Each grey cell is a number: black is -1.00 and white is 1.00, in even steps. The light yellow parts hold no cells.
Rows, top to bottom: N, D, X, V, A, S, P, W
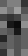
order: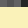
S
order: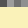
D
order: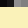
V
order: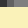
N
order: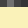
X
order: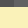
P
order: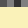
W

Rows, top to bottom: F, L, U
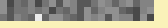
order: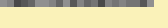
L
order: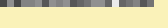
U
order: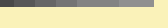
F
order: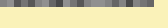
F
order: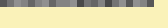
F
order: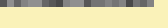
L

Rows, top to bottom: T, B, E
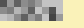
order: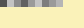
B
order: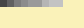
E
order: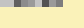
T
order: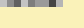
E
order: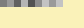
B
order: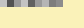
B
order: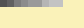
B

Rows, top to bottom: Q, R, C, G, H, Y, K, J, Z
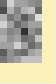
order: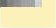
Q
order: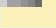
Q

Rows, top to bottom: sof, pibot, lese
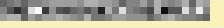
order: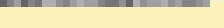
lese
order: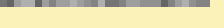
lese

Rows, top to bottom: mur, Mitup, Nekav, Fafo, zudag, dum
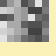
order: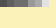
dum
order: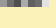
dum

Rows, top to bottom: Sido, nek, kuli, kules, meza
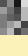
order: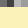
nek
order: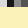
Sido
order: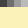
nek
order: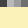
nek
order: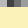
nek
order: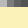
kuli

